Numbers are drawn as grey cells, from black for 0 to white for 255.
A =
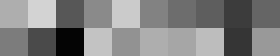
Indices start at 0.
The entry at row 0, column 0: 174
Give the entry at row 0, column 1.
211
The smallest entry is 4
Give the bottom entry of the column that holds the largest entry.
74
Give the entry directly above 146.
203
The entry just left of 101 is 60

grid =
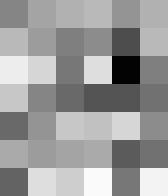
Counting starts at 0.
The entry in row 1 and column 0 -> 185
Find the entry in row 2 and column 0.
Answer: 237
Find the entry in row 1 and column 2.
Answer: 127
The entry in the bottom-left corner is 99
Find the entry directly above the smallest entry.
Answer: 77
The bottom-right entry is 243
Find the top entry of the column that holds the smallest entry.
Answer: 148
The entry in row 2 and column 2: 119
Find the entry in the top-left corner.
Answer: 133
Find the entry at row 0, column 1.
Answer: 164
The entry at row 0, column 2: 177
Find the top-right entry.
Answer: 177
